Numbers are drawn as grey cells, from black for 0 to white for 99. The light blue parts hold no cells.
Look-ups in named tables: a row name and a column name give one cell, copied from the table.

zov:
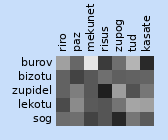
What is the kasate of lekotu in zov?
62
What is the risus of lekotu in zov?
33
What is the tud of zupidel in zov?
32
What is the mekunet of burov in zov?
89
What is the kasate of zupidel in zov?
46
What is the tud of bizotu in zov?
38
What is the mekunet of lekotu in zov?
35
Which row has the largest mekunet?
burov

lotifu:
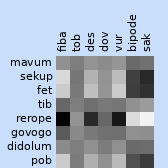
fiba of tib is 40
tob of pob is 48
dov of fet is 58
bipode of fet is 24
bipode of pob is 31
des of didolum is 56
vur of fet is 79
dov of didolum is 48
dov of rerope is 40
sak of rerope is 94
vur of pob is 72
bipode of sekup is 25
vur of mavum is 58
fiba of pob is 79
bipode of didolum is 41
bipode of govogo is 56
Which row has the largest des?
fet

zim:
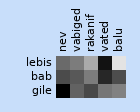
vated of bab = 15
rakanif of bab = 48
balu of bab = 30
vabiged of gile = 38
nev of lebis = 41
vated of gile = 46
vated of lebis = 7
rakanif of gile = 28
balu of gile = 50
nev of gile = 0
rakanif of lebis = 66
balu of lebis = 88
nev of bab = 29
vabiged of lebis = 48

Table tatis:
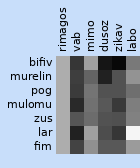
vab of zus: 33
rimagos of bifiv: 67
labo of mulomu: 49
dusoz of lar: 30
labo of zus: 50
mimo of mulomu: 44
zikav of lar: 21
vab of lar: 13
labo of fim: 60
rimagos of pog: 67
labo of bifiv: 47
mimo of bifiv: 62
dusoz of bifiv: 8
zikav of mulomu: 22
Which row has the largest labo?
lar

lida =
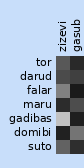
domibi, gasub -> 45
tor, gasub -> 16
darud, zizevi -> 29
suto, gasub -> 18
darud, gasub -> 25
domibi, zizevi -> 13
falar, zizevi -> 50
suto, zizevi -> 38
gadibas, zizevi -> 75
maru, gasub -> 30
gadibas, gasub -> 12
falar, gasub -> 10
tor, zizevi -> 34
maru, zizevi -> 17
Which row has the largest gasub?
domibi

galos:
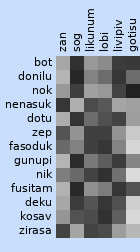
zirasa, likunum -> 26
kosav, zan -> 58
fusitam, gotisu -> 32
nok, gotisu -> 13
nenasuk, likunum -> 29
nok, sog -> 24

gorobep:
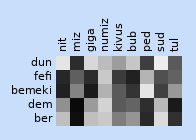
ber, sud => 85
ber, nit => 74
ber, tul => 19
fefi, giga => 17
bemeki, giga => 10
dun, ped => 24
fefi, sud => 31
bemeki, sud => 25
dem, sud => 72
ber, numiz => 78
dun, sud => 92
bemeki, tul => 59
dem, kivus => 35
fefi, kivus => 23
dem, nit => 56
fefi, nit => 15
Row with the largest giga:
dun

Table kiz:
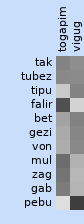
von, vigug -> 53
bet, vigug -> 50
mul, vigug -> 69
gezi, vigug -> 52
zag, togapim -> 45
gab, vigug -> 70

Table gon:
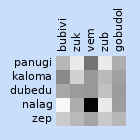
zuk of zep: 72
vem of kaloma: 59
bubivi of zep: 79
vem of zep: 64
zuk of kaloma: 81
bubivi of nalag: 96
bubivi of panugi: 71
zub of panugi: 91
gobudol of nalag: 61
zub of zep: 78
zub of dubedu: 75
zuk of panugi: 91
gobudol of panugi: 67
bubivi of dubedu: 65
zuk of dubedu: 60
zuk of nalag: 67
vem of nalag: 2

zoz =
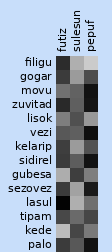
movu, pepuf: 7
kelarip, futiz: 24
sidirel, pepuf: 7
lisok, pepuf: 59
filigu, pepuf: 79
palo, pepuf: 7
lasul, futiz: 1
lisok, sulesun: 31
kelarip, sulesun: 60
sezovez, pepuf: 10
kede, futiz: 73
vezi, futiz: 34
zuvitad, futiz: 16

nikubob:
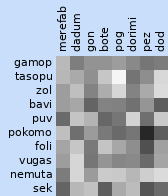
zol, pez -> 66
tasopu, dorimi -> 45
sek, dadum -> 71
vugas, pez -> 41
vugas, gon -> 46
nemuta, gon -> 60
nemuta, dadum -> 83
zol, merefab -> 61
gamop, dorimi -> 53
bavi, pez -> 58
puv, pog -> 46
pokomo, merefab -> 74
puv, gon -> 70
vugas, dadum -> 83
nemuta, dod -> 85
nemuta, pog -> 78
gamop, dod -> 48
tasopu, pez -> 55

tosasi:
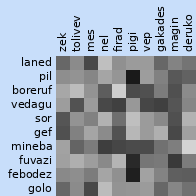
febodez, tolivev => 55
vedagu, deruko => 52
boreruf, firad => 80
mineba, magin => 49
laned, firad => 56
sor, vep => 60
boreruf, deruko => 54
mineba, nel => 24
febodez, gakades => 51
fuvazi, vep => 46
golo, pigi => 58
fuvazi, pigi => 16
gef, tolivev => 50

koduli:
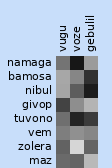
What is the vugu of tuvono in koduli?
43
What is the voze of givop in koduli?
55
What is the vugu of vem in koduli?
49
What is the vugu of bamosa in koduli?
65
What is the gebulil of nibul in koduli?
11
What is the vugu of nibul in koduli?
64
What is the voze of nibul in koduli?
36
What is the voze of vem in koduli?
56
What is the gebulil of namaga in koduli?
60
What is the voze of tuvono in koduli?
14
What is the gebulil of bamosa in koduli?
19

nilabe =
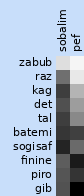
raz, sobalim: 43
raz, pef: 90
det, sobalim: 31
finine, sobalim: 36
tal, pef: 53
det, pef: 61
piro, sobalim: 33

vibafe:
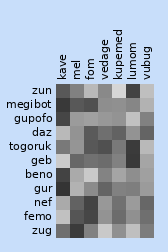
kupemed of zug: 56
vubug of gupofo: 50
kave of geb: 79
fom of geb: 44
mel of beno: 66
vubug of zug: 48

